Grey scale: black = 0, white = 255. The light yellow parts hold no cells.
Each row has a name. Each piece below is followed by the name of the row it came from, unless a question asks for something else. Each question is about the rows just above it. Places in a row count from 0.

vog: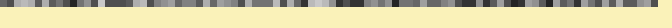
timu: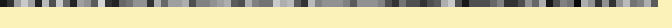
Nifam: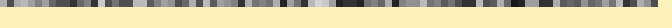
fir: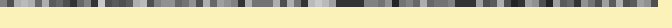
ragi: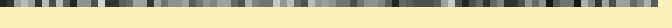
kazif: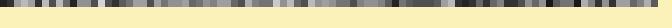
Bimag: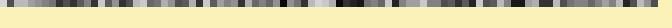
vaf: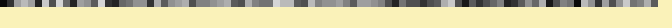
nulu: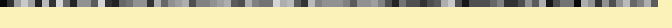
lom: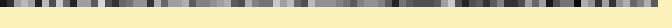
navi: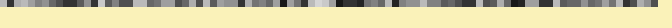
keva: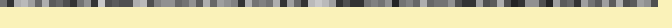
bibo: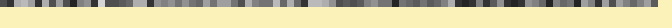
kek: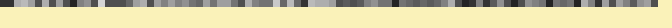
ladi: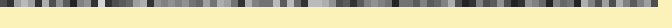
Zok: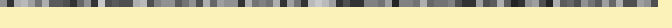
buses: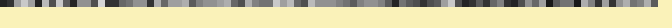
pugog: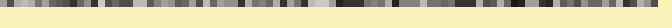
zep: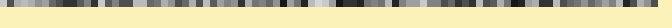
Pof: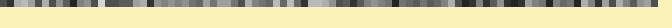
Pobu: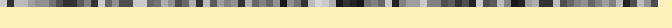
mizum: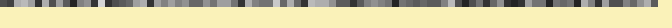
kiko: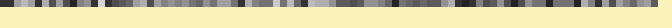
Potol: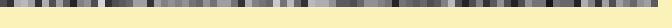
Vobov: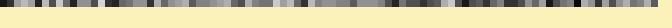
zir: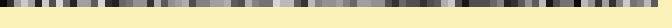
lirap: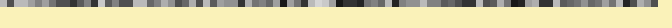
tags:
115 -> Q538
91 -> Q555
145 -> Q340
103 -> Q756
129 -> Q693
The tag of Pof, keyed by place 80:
Q756
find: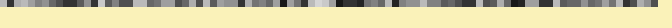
navi
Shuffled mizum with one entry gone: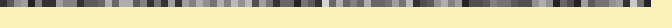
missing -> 65
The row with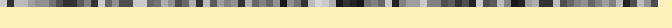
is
Pobu
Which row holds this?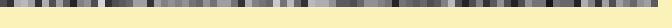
Potol
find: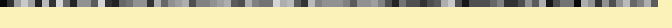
nulu

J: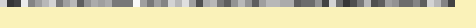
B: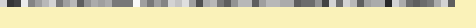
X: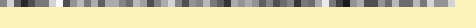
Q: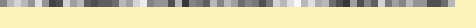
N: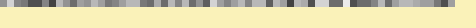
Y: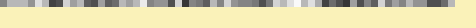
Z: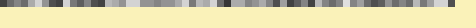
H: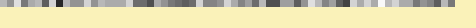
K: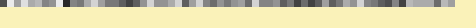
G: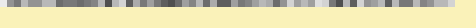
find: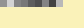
K
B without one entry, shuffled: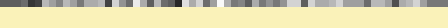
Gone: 196
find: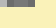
G

